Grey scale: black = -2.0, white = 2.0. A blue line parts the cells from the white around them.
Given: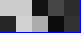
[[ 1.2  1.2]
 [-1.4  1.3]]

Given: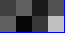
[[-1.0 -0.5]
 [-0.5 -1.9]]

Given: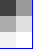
[[-1.0  0.4]
 [ 0.7  1.5]]

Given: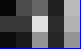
[[-1.9 -0.8]
 [-1.1 -1.1]]

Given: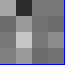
[[ 0.6 -1.3]
 [-0.3  0.4]]

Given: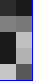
[[-1.3 -1.6]
 [ 0.0 -0.1]]

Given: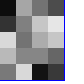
[[-1.8  0.6]
 [-1.2  0.0]]

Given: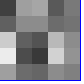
[[-1.0  0.5]
 [-0.5  0.2]]
